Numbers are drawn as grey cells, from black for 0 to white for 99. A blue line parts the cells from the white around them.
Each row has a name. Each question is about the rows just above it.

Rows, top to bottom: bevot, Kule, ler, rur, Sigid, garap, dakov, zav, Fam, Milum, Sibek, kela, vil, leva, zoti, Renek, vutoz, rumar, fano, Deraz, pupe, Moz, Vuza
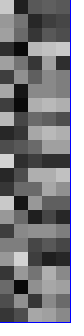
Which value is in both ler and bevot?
[34]
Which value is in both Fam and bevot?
[37]

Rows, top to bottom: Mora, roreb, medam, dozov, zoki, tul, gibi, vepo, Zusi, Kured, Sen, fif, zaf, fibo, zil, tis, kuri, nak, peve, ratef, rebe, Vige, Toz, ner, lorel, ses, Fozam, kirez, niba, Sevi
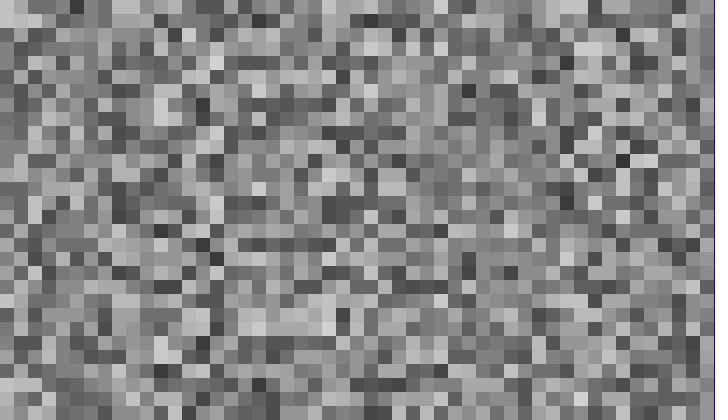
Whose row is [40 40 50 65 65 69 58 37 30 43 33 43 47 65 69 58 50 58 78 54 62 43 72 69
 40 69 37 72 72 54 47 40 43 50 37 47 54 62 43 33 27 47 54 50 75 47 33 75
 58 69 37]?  fibo
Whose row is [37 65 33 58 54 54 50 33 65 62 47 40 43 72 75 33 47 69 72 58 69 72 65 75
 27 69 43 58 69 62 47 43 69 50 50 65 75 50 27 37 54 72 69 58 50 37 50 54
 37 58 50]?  tul
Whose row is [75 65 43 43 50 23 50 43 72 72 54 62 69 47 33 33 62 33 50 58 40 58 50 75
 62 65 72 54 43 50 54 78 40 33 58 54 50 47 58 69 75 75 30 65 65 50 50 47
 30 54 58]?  Mora
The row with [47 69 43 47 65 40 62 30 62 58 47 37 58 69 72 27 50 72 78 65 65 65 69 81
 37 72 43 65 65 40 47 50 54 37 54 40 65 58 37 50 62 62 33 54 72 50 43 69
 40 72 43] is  ner

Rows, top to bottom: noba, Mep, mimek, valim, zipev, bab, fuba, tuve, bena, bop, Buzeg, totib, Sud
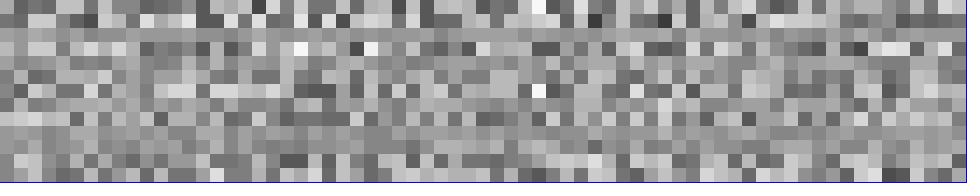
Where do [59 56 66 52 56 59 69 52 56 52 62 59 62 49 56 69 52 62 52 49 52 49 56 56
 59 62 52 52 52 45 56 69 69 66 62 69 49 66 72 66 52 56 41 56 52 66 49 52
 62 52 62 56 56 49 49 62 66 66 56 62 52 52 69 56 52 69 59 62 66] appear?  Buzeg
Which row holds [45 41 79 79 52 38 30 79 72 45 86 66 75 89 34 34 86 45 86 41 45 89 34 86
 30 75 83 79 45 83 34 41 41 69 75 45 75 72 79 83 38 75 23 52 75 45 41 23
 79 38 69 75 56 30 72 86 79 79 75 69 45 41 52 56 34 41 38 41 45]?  Mep
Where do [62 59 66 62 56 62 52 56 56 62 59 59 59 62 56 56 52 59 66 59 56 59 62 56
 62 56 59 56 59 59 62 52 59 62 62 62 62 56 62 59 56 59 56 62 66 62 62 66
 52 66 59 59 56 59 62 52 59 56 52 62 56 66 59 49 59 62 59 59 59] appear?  mimek

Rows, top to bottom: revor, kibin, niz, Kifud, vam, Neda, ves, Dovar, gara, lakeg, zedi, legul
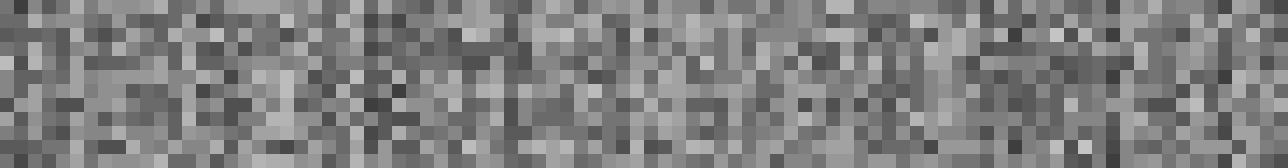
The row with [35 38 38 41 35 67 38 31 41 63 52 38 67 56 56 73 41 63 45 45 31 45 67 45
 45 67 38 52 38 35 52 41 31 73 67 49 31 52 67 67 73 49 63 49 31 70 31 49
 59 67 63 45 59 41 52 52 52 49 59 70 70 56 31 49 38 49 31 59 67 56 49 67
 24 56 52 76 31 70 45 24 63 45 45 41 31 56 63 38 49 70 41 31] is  niz
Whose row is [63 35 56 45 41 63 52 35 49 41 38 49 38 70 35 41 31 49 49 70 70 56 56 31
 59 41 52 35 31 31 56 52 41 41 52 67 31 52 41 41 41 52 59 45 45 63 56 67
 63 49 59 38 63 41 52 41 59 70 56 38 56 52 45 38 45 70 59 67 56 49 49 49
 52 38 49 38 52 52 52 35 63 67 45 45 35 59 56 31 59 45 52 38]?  gara
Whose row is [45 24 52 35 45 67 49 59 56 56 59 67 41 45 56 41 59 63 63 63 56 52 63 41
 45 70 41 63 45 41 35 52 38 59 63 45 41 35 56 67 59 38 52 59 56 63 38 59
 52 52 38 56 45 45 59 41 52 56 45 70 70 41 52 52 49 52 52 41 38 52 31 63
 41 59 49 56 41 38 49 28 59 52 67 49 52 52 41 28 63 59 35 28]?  revor
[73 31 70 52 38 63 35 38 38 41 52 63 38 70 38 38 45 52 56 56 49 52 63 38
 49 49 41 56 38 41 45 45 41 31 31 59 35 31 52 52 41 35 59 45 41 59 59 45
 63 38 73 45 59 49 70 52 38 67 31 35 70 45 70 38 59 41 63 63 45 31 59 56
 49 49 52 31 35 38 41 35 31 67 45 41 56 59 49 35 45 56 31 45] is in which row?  vam
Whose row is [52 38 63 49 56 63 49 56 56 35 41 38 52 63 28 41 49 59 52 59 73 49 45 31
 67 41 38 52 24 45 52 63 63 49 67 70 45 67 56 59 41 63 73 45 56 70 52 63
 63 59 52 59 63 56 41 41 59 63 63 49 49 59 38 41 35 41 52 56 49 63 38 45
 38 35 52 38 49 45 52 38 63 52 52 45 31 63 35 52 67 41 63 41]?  ves

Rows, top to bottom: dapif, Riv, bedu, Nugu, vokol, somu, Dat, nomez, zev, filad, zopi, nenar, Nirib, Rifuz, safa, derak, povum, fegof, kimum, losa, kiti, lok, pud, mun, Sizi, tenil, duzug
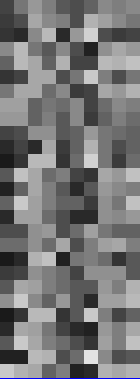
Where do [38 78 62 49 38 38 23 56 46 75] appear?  safa
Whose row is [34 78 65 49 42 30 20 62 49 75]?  Sizi
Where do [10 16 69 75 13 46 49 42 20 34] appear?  kimum

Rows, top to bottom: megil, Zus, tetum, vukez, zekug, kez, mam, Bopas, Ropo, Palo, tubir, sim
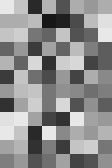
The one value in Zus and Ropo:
[87]
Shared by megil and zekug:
[70]
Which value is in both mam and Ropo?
[59]

